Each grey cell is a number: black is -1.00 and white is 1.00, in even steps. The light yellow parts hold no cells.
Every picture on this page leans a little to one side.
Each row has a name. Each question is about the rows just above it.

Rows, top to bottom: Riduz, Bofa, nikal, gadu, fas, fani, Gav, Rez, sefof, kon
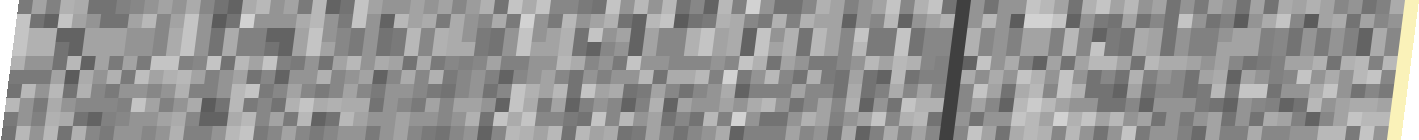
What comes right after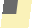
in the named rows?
[0.28]
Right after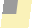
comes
[0.39]
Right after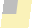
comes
[0.28]
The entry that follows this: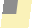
[0.34]
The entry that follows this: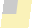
[0.44]

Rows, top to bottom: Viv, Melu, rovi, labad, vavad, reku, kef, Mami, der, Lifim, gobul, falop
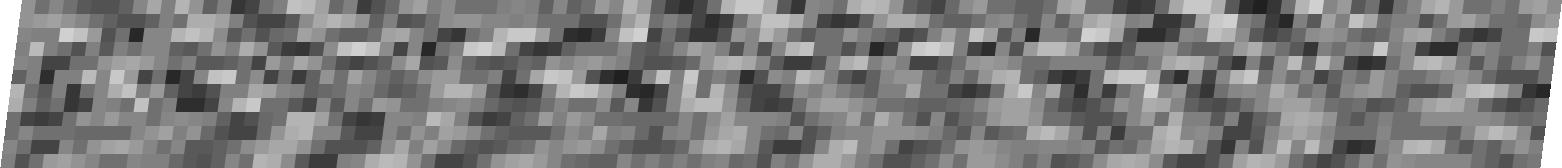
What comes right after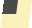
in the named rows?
[-0.30]
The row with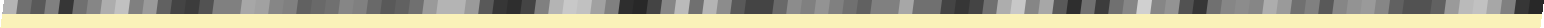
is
kef
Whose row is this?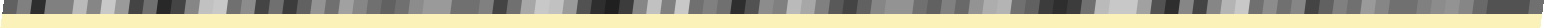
reku

